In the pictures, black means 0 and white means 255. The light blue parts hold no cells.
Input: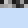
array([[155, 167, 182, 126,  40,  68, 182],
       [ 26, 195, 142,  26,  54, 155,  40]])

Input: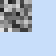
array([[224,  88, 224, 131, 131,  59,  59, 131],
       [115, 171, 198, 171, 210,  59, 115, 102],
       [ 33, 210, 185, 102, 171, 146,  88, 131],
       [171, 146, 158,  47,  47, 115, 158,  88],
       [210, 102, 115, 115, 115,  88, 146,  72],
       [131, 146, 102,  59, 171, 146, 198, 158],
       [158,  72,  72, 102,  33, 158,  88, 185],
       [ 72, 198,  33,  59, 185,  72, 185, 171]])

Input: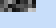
array([[ 58, 117, 160, 101,   4,  58,  43, 132,  19],
       [117,  58, 132,  19,  31,  71, 101, 199, 186],
       [ 86, 117,  19,  43,  86,  86,  71, 101,  43]])

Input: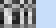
array([[ 46, 198, 238,  84,  34, 198,  71, 198,  71],
       [ 20, 198, 226,  34,  34, 213,  71, 213,  71],
       [ 46, 226, 198,  46,  46, 213,  20, 226,  84],
       [112, 213, 183, 112,  99, 183,  84, 168,  84],
       [ 46, 198, 168,  71,  58, 213,  58, 183,  58],
       [ 84, 155, 155,  99,  99, 155,  99, 140, 127],
       [168,  58,  99, 183, 168,  58, 168, 112, 140]])

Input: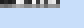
array([[125, 112, 125, 151, 175, 163, 138, 138, 163, 125, 163, 112, 151,
        151, 138],
       [ 30,  44,  30,  44, 244, 231,  59,  44, 244,  59, 219,  71, 219,
        231,  59]])

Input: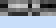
array([[ 17,  17, 179, 193, 205, 193, 193,  17, 193, 179,  17,  17,   2,
         17],
       [ 72,  72, 128, 128, 141, 128, 128,  72, 141, 128,  72,  87,  72,
         72],
       [ 87,  87, 112, 112, 128, 112, 112,  87, 112, 112,  87,  99,  87,
         87],
       [153, 153,  60,  45,  45,  45,  45, 153,  45,  60, 153, 153, 166,
        153]])

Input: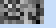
array([[128,  45, 219,  73, 182, 116, 116, 154, 116,  16, 128],
       [116,  31, 170, 128, 170,  31, 170,  58, 141,  31,  73],
       [ 85, 141, 100, 128, 100, 100, 194, 170,  85,   1, 154],
       [141, 154,  85, 100,  45, 141, 170, 154, 154,  58,  73],
       [ 73, 182,  58, 100,  45, 182, 154, 116, 100,  85, 116],
       [ 85,  73,  45,  45,  31, 141, 182,  58,  31,  73, 170]])
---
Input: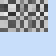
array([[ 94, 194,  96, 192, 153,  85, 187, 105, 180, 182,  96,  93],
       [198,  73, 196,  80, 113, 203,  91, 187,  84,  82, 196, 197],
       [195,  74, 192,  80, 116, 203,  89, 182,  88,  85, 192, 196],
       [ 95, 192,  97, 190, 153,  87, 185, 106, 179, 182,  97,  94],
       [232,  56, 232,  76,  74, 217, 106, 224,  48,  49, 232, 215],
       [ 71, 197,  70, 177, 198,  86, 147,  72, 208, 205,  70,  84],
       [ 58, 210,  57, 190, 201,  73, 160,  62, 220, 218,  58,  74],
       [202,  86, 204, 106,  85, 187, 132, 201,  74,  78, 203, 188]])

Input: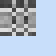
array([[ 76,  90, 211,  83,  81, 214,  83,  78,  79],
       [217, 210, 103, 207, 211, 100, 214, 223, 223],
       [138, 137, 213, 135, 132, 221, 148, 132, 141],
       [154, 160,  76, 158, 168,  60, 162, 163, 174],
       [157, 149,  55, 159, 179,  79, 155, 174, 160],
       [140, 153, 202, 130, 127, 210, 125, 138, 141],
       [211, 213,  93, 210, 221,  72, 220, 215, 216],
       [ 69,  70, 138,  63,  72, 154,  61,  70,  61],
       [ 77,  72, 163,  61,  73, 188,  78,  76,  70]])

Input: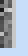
array([[199, 116, 128,  64],
       [199, 111, 135,  94],
       [199, 131, 131,  82],
       [199, 122,  85, 188],
       [199, 123, 136,  83],
       [199, 108, 141,  85],
       [199, 150, 136,  79],
       [199, 110, 116,  65],
       [199, 108,  97, 153],
       [199, 210, 187,  23],
       [199,  92, 134, 114],
       [199, 100, 144,  48]])

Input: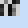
array([[211, 127,  18, 210,  35],
       [210, 103,   9, 208,  56],
       [207, 154,  14, 206,  34],
       [ 51,  19, 208, 121, 211]])

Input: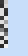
array([[241,  43],
       [ 45, 226],
       [229,  51],
       [117, 230],
       [ 63, 129],
       [226,  60],
       [162, 222],
       [230,  58],
       [ 45, 222],
       [ 52, 221],
       [217,  46],
       [200,  57]])

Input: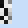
array([[224,  30, 231],
       [121, 240,  17],
       [186,  23, 226],
       [210,  21, 234],
       [240, 234,  10],
       [136, 228,  20]])
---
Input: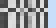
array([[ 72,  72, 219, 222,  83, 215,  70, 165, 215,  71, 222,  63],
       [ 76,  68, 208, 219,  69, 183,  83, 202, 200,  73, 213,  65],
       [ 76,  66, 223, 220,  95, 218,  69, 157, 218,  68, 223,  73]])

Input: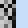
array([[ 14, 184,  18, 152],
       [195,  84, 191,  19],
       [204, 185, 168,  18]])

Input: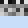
array([[148, 149, 124, 110, 144, 143, 125],
       [206, 176, 129, 111, 172, 192,  93]])

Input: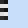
array([[228, 232],
       [222, 234]])

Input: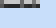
array([[86, 43, 39, 39, 39, 95, 46, 41, 72, 42]])

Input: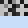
array([[188, 131, 190,  21,  63, 199,  21],
       [190,  80, 192,  34,  50, 199,  22]])

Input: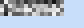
array([[180,  78, 223, 162, 108, 128, 212,  94, 198, 180, 199, 189, 103,
        216,  94, 212],
       [153,  37, 218,  93,  90, 108, 169, 115, 220, 193, 115, 152, 109,
        239, 120, 190]])

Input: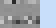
array([[145, 146, 147, 148, 144, 143, 145, 141, 148, 147],
       [147, 147, 147, 146, 143, 144, 142, 140, 148, 147],
       [195, 130, 140, 103,  62, 109,  99, 198, 117,  73]])

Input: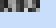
array([[ 65,  30, 136, 174,  83,  47, 116, 173, 118,  28]])
